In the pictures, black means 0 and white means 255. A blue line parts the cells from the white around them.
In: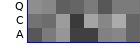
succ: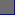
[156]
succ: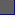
[101]
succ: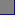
[135]
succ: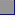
[64]
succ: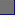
[109]
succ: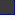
[164]
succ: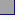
[135]

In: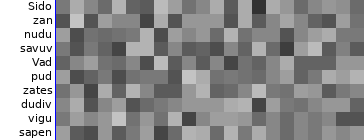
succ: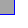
[135]
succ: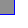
[107]
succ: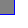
[91]

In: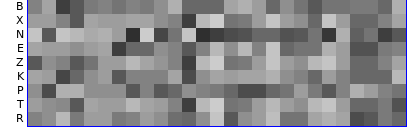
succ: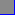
[88]
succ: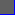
[116]
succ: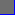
[104]
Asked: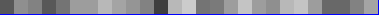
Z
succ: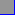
[130]
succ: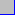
[116]
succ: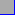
[176]

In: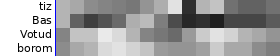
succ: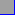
[203]
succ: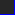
[47]
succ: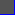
[106]
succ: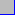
[126]
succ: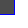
[39]

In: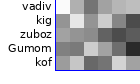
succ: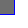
[42]
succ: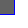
[76]
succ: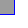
[198]
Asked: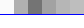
vadiv

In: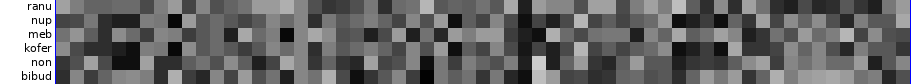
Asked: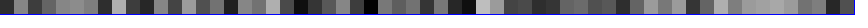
bibud
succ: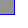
[94]
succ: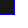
[68]

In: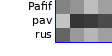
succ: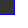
[59]
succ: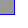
[182]
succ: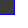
[74]
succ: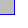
[159]

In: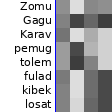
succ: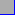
[209]
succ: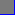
[221]
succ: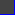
[103]
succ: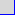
[103]

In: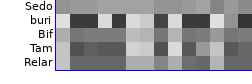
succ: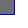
[104]
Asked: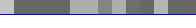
Relar
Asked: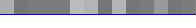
Bif
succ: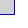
[203]
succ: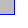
[180]

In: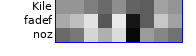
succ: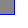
[114]
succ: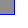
[99]
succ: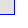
[87]
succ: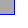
[191]
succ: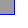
[134]

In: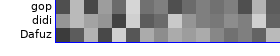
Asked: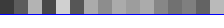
Dafuz
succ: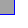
[149]
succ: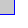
[149]
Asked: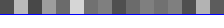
gop
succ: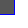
[171]
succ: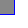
[113]

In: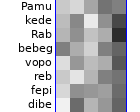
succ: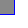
[234]
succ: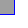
[107]
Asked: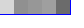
fepi
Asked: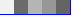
dibe

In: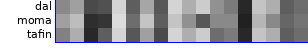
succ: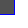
[212]
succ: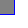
[174]
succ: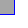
[87]
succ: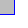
[46]
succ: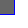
[116]
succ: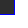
[53]

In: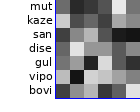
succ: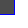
[102]
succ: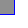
[182]

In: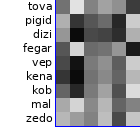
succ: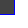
[45]
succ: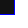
[122]

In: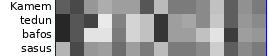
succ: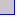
[94]
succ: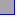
[138]
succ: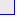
[130]
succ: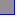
[123]
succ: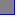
[212]

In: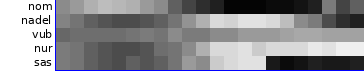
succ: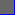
[110]
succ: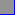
[176]
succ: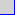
[225]
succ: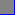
[116]

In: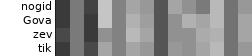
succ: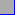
[177]
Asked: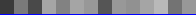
tik
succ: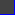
[197]
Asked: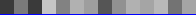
Gova
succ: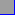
[85]

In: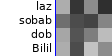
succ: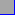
[84]
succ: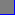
[188]
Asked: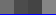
sobab
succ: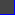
[133]
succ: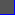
[126]
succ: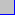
[140]

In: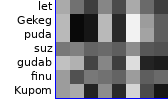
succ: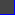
[134]
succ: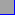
[94]

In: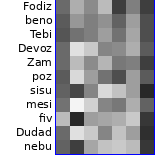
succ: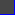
[133]
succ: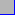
[120]
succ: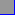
[127]
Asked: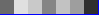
Dudad

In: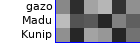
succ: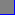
[95]
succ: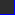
[163]
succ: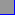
[38]
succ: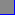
[45]

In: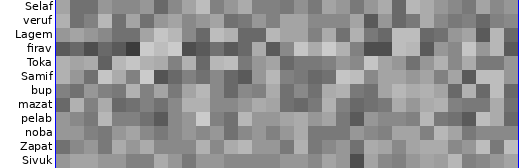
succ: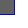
[183]
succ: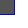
[105]
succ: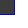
[203]
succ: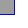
[183]
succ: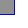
[121]

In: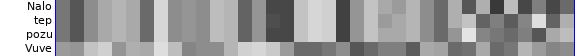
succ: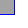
[106]
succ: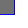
[169]
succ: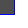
[71]

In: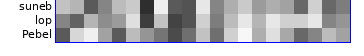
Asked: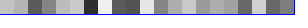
suneb
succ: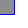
[155]
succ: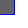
[181]
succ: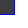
[194]
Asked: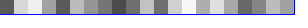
Pebel
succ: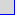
[239]

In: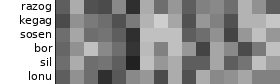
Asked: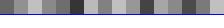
bor
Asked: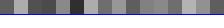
razog
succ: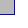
[129]
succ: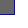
[145]
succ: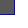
[137]
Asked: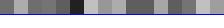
sil

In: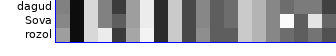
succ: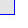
[102]
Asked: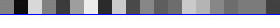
dagud
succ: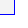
[43]
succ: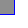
[94]
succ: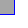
[243]

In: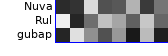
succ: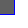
[199]
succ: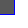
[179]
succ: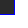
[51]
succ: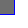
[193]
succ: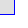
[144]

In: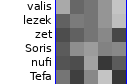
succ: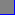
[136]
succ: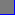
[117]
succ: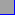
[55]
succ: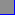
[156]
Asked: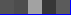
nufi
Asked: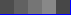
zet

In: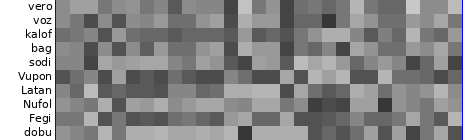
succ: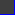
[76]
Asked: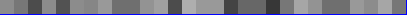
voz
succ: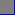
[103]
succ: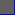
[153]

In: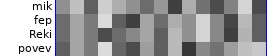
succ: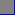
[212]
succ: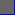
[76]
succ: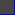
[185]
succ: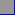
[63]
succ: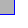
[95]

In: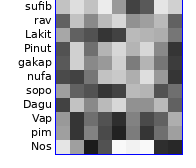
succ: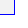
[249]
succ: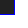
[124]
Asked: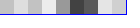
sufib
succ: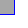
[97]
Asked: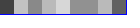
Dagu

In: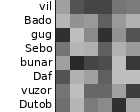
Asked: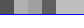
Daf
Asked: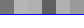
Sebo
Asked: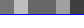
vuzor
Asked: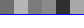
Dutob
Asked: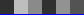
gug

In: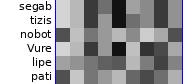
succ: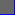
[74]
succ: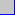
[118]

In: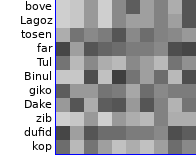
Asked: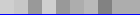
zib
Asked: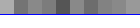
tosen
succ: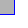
[116]
